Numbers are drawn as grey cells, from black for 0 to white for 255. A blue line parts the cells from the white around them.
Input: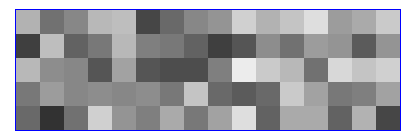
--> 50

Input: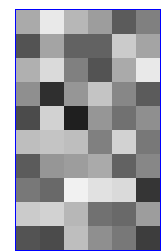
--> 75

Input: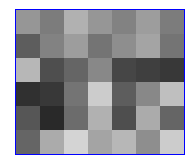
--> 171

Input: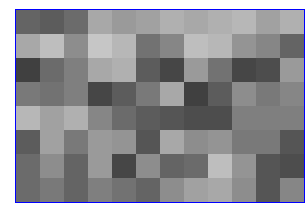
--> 121

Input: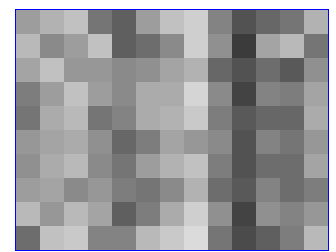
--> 193

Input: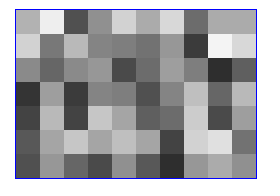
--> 151

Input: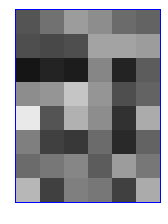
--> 64

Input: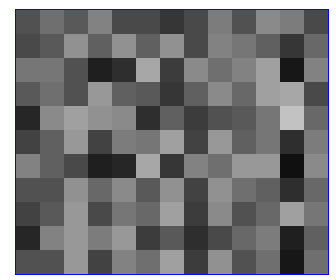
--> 81

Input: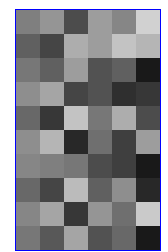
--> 88
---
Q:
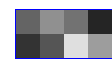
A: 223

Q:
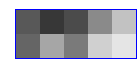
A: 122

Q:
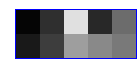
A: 158

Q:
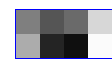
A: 15

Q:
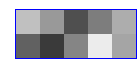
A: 133

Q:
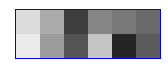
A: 84

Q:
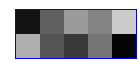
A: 57

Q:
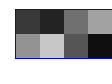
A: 85

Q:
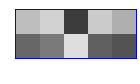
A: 222
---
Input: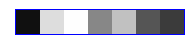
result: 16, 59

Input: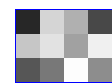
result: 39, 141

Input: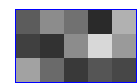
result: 92, 71

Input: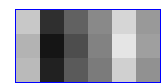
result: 200, 145

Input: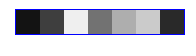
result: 19, 41

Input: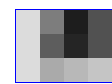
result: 220, 197

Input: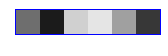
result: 110, 55

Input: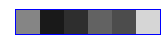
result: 133, 214

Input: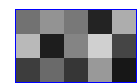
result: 114, 23

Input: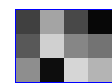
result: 64, 180
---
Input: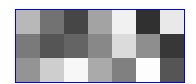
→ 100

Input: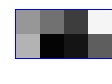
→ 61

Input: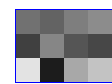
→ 85

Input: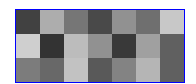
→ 188

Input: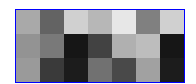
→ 22

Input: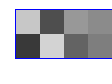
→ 152
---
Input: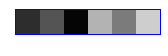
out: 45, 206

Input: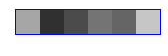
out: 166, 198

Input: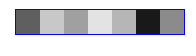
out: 95, 139

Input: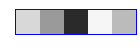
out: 216, 187

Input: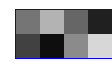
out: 117, 215

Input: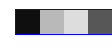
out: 15, 87

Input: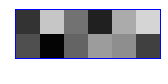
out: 51, 64

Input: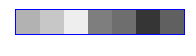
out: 178, 96

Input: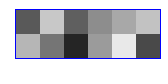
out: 89, 73
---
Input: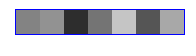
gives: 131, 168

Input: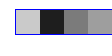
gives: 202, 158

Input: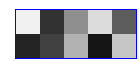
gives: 241, 198

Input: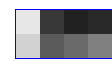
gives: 231, 128

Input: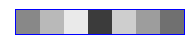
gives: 136, 112

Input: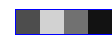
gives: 77, 18
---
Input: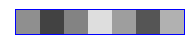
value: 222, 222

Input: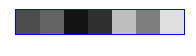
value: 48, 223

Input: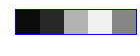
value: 179, 240

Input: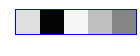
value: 247, 247

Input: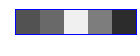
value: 240, 240

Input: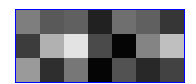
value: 74, 227

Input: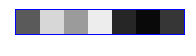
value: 237, 237

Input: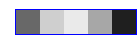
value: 234, 234
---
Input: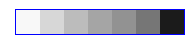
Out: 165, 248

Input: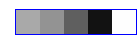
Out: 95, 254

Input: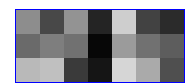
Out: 7, 214

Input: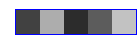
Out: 44, 194

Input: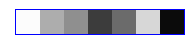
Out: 60, 252

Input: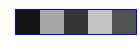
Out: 53, 195
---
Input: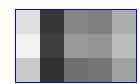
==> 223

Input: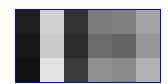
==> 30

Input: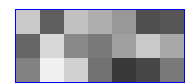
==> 201

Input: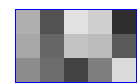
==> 175

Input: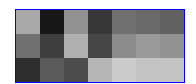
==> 168

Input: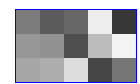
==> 123

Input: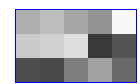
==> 174

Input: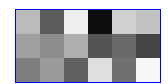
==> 187

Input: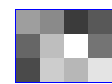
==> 158

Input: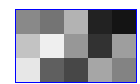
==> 137
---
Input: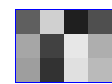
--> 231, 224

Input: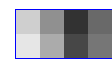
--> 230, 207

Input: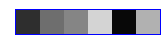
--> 212, 177

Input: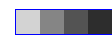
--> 211, 133

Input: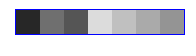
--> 220, 192

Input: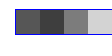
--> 211, 124

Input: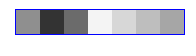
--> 244, 215

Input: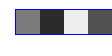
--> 238, 123
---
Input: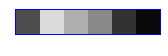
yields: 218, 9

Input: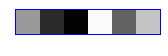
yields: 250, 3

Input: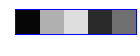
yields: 222, 6

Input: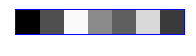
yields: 250, 1

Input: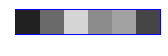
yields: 213, 33

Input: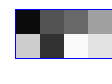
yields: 250, 11
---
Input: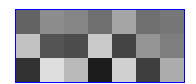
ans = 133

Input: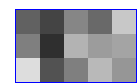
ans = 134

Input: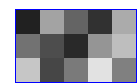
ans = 100

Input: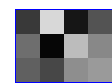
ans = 22

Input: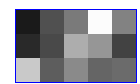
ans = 122

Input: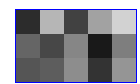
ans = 65
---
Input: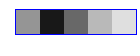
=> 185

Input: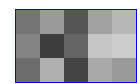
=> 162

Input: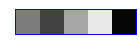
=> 233

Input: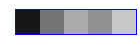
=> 145

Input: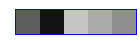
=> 171

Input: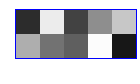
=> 142

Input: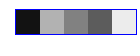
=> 92
